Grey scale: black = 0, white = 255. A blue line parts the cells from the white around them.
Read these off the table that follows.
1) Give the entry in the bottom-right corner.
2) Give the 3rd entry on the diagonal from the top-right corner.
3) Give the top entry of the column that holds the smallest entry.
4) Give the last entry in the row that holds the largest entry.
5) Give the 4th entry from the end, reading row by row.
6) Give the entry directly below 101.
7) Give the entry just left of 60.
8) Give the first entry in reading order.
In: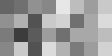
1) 210
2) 168
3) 112
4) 201
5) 177
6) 145
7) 123
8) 101

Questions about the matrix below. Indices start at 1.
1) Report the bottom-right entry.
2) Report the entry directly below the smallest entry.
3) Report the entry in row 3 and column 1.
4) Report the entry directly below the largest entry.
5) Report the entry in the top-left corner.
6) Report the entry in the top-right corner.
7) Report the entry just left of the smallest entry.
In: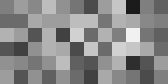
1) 127
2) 169
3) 178
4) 198
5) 127
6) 96
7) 198

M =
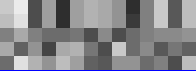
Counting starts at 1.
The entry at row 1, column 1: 201
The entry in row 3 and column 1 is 128
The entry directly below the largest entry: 224
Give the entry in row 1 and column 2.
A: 235
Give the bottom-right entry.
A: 189
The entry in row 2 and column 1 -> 189
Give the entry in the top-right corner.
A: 189
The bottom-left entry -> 108
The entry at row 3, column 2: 169
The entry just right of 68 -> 169

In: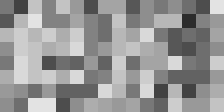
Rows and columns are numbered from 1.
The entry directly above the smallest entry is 110
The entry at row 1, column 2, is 66
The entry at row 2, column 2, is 183
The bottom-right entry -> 195
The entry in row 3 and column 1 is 183
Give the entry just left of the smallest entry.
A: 183
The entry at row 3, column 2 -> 205
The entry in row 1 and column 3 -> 195
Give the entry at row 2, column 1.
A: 87
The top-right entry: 227
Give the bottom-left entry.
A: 142
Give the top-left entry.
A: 120
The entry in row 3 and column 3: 183
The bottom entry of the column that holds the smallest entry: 153
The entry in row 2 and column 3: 227
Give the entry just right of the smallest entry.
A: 130

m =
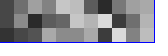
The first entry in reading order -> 71
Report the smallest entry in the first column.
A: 51
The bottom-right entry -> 189
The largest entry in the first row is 198
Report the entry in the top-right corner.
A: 169
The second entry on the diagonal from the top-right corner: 111
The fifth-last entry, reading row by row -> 169
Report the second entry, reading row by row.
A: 111
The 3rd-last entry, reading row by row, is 218
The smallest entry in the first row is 42

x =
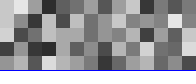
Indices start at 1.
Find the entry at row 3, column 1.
210
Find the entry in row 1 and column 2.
230
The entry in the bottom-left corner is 149
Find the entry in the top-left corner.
200
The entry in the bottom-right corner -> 75
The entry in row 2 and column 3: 55
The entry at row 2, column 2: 140
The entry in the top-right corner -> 122
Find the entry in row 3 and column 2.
75
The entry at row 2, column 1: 200
